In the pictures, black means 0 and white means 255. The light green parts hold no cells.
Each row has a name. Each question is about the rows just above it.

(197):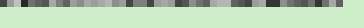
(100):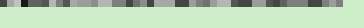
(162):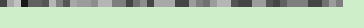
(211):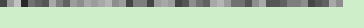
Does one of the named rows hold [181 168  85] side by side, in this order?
no
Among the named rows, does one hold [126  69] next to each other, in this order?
yes
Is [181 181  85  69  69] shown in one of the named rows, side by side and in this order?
yes
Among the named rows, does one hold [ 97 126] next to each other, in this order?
yes
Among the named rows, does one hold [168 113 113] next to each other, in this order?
no
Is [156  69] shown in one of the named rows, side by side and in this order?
yes
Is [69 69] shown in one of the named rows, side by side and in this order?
yes

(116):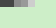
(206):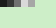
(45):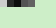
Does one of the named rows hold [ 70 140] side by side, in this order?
yes
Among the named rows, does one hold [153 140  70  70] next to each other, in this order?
no
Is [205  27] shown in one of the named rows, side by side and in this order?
no
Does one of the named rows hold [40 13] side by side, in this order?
yes
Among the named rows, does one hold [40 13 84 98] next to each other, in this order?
yes
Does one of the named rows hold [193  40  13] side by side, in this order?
no

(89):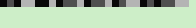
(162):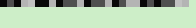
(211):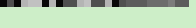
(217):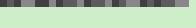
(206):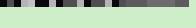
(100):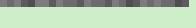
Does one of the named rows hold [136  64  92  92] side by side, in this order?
yes
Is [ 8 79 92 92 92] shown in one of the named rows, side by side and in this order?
yes
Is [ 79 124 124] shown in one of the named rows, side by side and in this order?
yes

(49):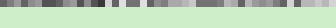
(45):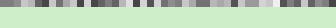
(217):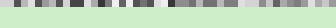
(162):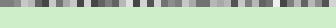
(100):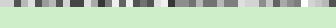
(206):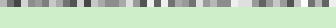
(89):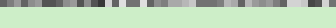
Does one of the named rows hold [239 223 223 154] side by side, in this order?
yes
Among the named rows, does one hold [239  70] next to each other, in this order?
yes

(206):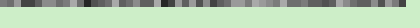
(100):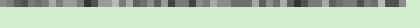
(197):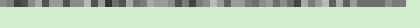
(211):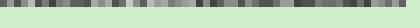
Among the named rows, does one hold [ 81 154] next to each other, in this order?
yes
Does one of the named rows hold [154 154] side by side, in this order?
yes
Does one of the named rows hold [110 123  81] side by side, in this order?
yes
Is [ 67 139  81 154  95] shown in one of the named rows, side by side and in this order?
no
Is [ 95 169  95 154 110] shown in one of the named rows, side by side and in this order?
yes

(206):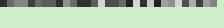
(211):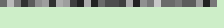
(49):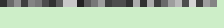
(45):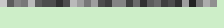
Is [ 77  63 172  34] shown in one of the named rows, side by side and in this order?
yes
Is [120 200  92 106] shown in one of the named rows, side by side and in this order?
no
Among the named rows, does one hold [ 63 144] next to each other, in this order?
no
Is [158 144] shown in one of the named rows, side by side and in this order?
yes

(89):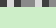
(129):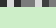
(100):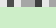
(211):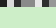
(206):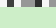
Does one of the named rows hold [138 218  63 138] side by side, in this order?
yes
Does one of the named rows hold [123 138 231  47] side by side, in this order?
no
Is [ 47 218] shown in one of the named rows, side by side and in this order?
yes
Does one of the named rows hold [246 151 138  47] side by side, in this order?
no
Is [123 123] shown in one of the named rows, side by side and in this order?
yes
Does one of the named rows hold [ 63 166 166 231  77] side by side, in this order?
no
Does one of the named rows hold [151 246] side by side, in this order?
no

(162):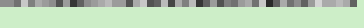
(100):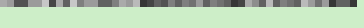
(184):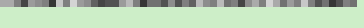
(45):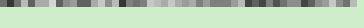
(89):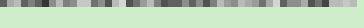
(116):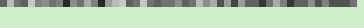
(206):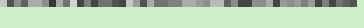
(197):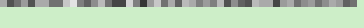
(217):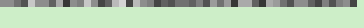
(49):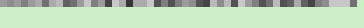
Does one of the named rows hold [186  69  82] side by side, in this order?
no
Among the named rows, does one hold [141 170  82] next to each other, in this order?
yes
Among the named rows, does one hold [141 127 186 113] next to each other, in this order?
yes
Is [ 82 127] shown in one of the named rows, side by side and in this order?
yes
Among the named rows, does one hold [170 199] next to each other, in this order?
yes
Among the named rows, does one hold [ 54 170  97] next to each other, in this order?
no

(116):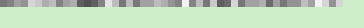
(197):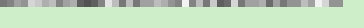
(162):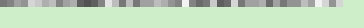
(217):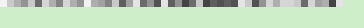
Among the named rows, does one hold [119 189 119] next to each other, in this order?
yes
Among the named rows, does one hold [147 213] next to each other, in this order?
yes
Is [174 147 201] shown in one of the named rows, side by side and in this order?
yes
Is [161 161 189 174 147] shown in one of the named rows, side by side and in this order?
yes
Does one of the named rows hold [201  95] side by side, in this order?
yes
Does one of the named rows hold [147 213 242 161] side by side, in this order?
no
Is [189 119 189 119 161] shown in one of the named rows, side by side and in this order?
yes

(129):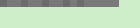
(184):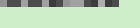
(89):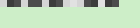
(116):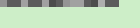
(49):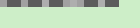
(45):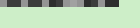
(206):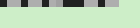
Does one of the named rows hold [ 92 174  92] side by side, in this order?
yes
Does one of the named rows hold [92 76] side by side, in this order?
yes
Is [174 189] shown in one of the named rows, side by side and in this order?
no

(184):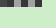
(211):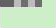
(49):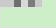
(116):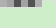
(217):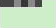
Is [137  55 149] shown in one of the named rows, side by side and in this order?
no
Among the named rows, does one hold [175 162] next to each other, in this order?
yes
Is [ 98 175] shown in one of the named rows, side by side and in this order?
no
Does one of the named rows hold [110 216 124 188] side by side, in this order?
no

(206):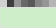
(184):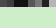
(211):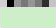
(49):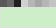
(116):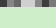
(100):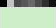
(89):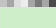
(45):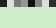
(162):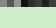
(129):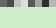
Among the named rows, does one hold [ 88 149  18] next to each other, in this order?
yes
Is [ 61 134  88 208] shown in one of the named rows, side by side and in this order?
no
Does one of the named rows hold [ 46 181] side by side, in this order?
yes
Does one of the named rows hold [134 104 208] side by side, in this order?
yes
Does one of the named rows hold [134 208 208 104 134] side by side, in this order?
no
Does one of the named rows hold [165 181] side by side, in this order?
yes

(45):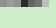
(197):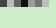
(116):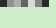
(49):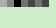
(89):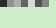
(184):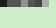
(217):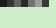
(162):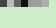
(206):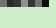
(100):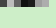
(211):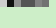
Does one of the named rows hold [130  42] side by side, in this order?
yes
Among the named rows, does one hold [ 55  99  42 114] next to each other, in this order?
yes
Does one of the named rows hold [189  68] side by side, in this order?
no
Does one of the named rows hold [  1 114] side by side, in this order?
yes
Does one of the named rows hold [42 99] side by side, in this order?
yes
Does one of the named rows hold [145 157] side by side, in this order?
yes

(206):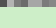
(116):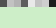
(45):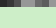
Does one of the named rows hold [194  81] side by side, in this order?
no
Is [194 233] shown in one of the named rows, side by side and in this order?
no
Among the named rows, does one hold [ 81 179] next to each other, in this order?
yes
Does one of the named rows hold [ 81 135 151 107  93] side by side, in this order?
no

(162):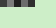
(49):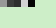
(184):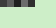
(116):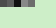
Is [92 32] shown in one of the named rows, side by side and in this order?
yes
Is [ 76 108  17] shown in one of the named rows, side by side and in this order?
no
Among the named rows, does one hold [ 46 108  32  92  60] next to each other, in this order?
no
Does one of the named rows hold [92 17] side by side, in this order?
yes
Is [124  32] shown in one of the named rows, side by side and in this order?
yes

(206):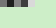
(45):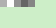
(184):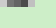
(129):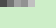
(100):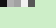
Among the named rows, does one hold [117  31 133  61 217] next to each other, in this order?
yes
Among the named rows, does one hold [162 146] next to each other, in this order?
yes
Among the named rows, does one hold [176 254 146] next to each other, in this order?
yes

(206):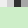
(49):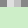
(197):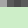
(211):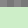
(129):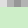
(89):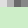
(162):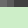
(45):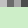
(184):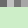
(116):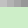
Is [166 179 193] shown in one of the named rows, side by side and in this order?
no
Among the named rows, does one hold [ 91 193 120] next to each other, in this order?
no
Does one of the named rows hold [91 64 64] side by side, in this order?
yes
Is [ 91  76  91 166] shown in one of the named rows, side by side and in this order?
no
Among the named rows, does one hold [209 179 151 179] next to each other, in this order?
no
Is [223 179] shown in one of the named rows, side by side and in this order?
yes
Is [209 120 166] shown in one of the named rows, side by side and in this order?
no

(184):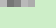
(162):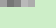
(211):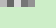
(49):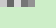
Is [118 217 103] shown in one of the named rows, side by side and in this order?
no
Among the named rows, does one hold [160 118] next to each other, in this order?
yes
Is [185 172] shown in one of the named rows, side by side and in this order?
yes
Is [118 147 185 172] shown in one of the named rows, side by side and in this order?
no
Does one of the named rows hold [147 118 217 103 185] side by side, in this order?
no

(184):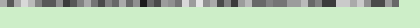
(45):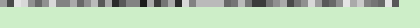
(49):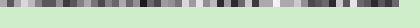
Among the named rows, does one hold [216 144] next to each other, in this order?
yes
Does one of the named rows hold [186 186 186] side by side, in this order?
yes

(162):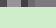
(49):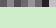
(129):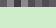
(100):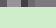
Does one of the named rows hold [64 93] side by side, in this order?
no
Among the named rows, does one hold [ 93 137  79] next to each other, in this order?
yes

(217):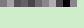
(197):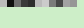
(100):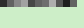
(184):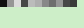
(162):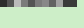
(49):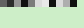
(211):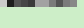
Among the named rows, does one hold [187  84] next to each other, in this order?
no
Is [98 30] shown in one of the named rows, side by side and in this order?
no
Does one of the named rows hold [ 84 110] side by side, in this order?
no
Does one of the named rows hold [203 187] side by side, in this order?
no
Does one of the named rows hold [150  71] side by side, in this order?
yes
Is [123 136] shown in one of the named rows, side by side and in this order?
yes

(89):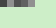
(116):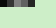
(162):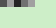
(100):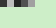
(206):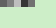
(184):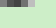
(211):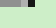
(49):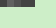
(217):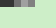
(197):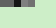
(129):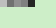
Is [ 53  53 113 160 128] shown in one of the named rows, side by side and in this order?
yes
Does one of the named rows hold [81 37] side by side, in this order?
no
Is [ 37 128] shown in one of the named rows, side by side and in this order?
no
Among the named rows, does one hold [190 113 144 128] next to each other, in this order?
yes
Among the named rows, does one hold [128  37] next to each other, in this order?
yes

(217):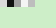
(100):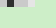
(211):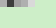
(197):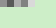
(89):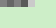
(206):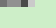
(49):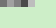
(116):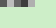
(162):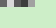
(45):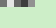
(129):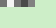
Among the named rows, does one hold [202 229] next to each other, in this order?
yes
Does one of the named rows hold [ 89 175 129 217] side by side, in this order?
yes
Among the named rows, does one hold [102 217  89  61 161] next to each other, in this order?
yes
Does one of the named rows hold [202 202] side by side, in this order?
yes
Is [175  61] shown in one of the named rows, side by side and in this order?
yes
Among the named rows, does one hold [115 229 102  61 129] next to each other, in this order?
no
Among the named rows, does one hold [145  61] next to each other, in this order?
no

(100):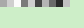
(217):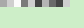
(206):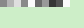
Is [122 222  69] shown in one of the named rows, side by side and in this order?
no
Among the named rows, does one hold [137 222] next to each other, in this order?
no
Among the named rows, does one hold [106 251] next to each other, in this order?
no
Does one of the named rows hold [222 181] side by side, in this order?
no

